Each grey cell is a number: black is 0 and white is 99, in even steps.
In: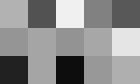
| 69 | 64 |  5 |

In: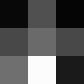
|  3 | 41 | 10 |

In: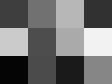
| 24 | 30 | 10 |

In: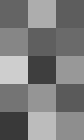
| 39 | 37 | 59 |

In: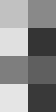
| 75 | 20 |

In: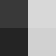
| 22 | 81 |

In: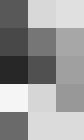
| 34 | 46 | 62 |
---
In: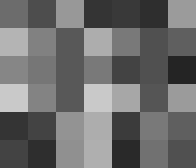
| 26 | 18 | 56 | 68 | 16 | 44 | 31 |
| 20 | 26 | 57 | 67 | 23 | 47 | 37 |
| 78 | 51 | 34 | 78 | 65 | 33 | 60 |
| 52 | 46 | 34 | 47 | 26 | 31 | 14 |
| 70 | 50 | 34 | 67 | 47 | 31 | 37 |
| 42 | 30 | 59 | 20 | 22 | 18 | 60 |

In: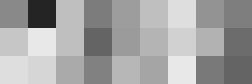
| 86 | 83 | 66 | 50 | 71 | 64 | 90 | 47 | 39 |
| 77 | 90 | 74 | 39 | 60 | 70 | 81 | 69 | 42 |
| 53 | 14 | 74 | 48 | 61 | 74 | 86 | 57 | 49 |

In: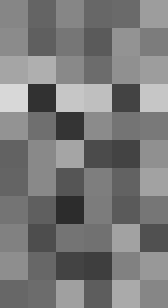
| 40 | 42 | 62 | 36 | 66 | 52 |
| 55 | 40 | 26 | 24 | 50 | 59 |
| 50 | 30 | 45 | 44 | 63 | 31 |
| 45 | 37 | 17 | 48 | 35 | 46 |
| 39 | 53 | 33 | 49 | 38 | 63 |
| 38 | 53 | 64 | 29 | 26 | 56 |
| 57 | 43 | 20 | 54 | 45 | 47 |
| 84 | 19 | 77 | 74 | 26 | 77 |
| 64 | 68 | 53 | 42 | 56 | 61 |
| 54 | 37 | 46 | 35 | 57 | 48 |
| 52 | 39 | 52 | 40 | 41 | 61 |

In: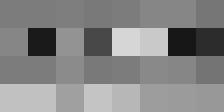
| 75 | 75 | 62 | 76 | 71 | 61 | 60 | 59 |
| 48 | 48 | 54 | 47 | 48 | 53 | 52 | 45 |
| 52 | 10 | 57 | 28 | 83 | 78 |  9 | 17 |
| 48 | 48 | 49 | 47 | 48 | 52 | 52 | 46 |

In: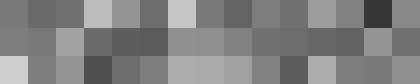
| 80 | 48 | 58 | 31 | 42 | 48 | 67 | 66 | 62 | 50 | 36 | 67 | 48 | 47 | 56 |
| 48 | 47 | 63 | 41 | 36 | 35 | 56 | 55 | 50 | 44 | 42 | 40 | 38 | 57 | 43 |
| 47 | 41 | 44 | 73 | 58 | 42 | 77 | 47 | 39 | 48 | 44 | 61 | 50 | 21 | 53 |

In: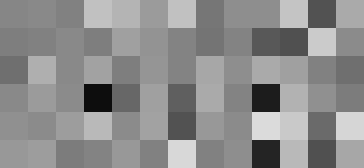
| 59 | 61 | 48 | 51 | 59 | 50 | 84 | 50 | 55 | 14 | 72 | 31 | 65 |
| 56 | 54 | 61 | 72 | 54 | 63 | 32 | 59 | 54 | 85 | 78 | 41 | 83 |
| 53 | 60 | 54 |  5 | 40 | 62 | 37 | 66 | 51 | 11 | 69 | 56 | 48 |
| 43 | 68 | 53 | 63 | 49 | 58 | 51 | 65 | 55 | 66 | 62 | 50 | 43 |
| 49 | 50 | 53 | 49 | 62 | 57 | 51 | 45 | 51 | 34 | 31 | 79 | 54 |
| 52 | 53 | 50 | 75 | 70 | 60 | 75 | 46 | 55 | 55 | 76 | 32 | 66 |
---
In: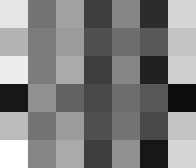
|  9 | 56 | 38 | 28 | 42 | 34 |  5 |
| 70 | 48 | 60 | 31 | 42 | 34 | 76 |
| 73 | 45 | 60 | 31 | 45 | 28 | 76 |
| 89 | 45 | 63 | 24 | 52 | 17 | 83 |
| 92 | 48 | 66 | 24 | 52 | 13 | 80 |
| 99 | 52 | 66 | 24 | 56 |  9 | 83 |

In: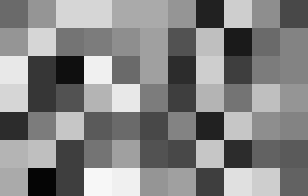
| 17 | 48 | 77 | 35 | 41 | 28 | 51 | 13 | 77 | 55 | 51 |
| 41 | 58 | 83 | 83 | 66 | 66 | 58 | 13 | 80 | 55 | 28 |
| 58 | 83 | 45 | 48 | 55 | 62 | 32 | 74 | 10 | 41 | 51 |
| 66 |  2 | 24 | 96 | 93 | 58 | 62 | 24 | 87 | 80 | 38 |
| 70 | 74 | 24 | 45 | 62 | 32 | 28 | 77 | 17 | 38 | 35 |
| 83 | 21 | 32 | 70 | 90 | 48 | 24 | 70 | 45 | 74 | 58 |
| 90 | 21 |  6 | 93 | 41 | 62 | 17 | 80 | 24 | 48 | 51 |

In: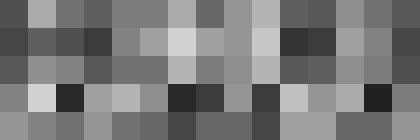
| 27 | 37 | 31 | 23 | 51 | 62 | 81 | 62 | 58 | 77 | 20 | 23 | 62 | 51 | 27 |
| 31 | 66 | 44 | 37 | 48 | 48 | 66 | 40 | 58 | 70 | 37 | 34 | 55 | 44 | 34 |
| 34 | 55 | 51 | 34 | 44 | 44 | 70 | 48 | 55 | 70 | 34 | 37 | 55 | 48 | 31 |
| 51 | 81 | 16 | 62 | 70 | 55 | 16 | 23 | 58 | 23 | 74 | 58 | 66 | 13 | 48 |
| 58 | 51 | 44 | 58 | 44 | 40 | 27 | 40 | 40 | 27 | 62 | 62 | 40 | 40 | 58 |

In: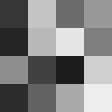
| 14 | 72 | 89 | 49 |
| 17 | 38 | 66 | 92 |
| 21 | 76 | 42 | 59 |
| 55 | 25 | 10 | 80 |

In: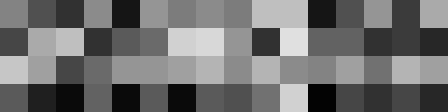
| 27 | 66 | 74 | 19 | 35 | 41 | 81 | 84 | 58 | 19 | 87 | 38 | 38 | 19 | 23 | 15 |
| 35 | 12 |  4 | 38 |  4 | 35 |  4 | 35 | 31 | 44 | 81 |  1 | 27 | 19 | 27 | 15 |
| 51 | 31 | 19 | 54 |  8 | 58 | 48 | 54 | 48 | 74 | 74 |  8 | 31 | 58 | 23 | 66 |
| 77 | 62 | 27 | 41 | 58 | 58 | 62 | 70 | 54 | 70 | 54 | 51 | 62 | 44 | 70 | 62 |

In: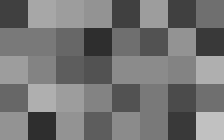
| 25 | 65 | 61 | 57 | 25 | 61 | 25 | 43 |
| 40 | 68 | 61 | 51 | 32 | 47 | 29 | 43 |
| 47 | 47 | 40 | 18 | 43 | 32 | 57 | 22 |
| 57 | 18 | 57 | 36 | 54 | 47 | 22 | 75 |
| 61 | 51 | 36 | 32 | 54 | 54 | 51 | 68 |

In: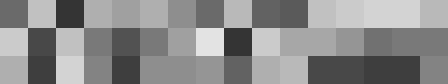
| 41 | 75 | 20 | 68 | 62 | 68 | 55 | 41 | 72 | 38 | 35 | 75 | 79 | 82 | 82 | 72 |
| 68 | 24 | 82 | 51 | 24 | 55 | 55 | 58 | 38 | 68 | 72 | 28 | 28 | 24 | 24 | 51 |
| 79 | 28 | 75 | 47 | 32 | 47 | 62 | 88 | 20 | 79 | 65 | 65 | 58 | 44 | 47 | 47 |

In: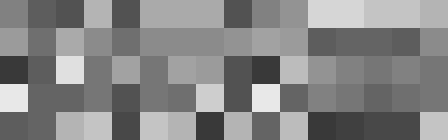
| 22 | 36 | 87 | 46 | 63 | 46 | 63 | 60 | 32 | 22 | 73 | 57 | 50 | 46 | 50 | 46 |
| 36 | 39 | 70 | 76 | 28 | 76 | 70 | 22 | 70 | 39 | 73 | 22 | 25 | 28 | 28 | 76 |
| 50 | 36 | 32 | 70 | 32 | 66 | 66 | 66 | 32 | 50 | 57 | 83 | 83 | 76 | 76 | 70 |
| 60 | 43 | 66 | 54 | 43 | 54 | 54 | 54 | 57 | 63 | 60 | 36 | 39 | 39 | 36 | 54 |
| 90 | 39 | 39 | 46 | 32 | 46 | 43 | 80 | 32 | 90 | 39 | 50 | 46 | 39 | 43 | 46 |

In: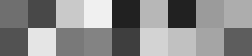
| 32 | 89 | 47 | 51 | 24 | 82 | 75 | 64 | 36 |
| 43 | 28 | 78 | 93 | 13 | 71 | 13 | 60 | 67 |
